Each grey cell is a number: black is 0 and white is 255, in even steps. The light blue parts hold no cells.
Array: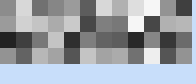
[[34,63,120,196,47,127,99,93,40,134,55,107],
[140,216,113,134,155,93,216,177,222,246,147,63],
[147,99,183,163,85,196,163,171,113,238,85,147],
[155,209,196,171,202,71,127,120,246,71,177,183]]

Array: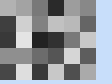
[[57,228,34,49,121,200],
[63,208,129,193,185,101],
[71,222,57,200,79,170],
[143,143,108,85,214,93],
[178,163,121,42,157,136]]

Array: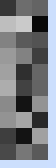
[[54,111,98],
[61,18,160],
[74,118,90],
[130,90,82],
[138,18,145],
[145,167,40],
[153,130,61],
[160,47,104],
[174,67,98],
[189,203,10]]

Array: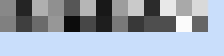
[[128,63,107,151,12,71,30,121,56,78,78,251,101],
[136,36,175,144,86,182,24,157,202,43,232,169,217]]

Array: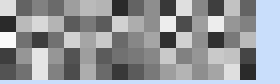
[[42,186,216,180,91,121,91,209,173,142,237,76,158,237,150,129],
[62,150,229,150,83,158,91,113,121,135,201,129,150,201,194,69],
[83,113,229,129,76,173,106,56,91,121,158,180,142,165,223,42],
[223,99,129,106,158,186,180,42,99,142,56,223,135,62,194,99],
[251,113,62,113,209,165,201,106,135,165,48,209,142,48,121,186]]

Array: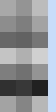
[[49,55,34],
[104,98,119],
[126,112,149],
[141,126,162],
[162,133,183],
[169,149,189],
[195,175,208]]

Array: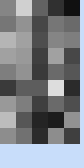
[[57,92,92,221,42],
[119,146,71,119,106],
[126,146,57,106,86],
[133,207,99,49,16],
[140,113,42,140,64],
[153,126,64,106,78],
[161,153,64,161,71],
[181,161,78,133,126],
[187,86,35,29,146]]
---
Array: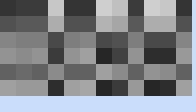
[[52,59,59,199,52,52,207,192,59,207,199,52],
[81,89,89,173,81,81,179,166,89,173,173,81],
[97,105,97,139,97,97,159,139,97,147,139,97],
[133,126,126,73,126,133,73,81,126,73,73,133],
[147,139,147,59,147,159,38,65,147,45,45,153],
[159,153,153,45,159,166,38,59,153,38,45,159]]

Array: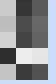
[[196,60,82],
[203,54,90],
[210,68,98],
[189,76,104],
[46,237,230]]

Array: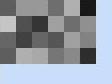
[[197,80,52,160,110,144],
[102,65,102,86,160,131],
[94,152,152,110,176,24],
[94,176,168,118,137,45]]

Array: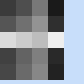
[[59,78,120,26],
[65,99,127,41],
[71,106,135,34],
[85,112,147,47],
[219,204,189,238]]

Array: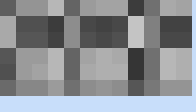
[[169,80,80,60,141,72,66,72,196,128,66,66],
[169,86,86,66,141,80,72,80,196,128,72,72],
[106,135,135,155,112,141,148,141,86,120,148,148],
[94,148,148,183,100,155,163,163,60,112,169,163],
[86,155,155,183,100,163,175,169,53,112,183,175],
[80,155,163,183,100,169,175,175,53,112,183,175]]

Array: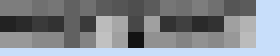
[[34,42,58,50,97,58,187,167,71,160,50,64,42,50,160,179],
[125,125,112,118,97,112,91,85,78,91,118,112,125,112,85,91],
[152,152,137,137,97,131,193,160,19,145,145,131,145,137,152,187]]

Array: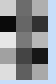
[[161,68,22],
[10,102,49],
[222,95,169],
[207,108,175],
[230,121,183]]
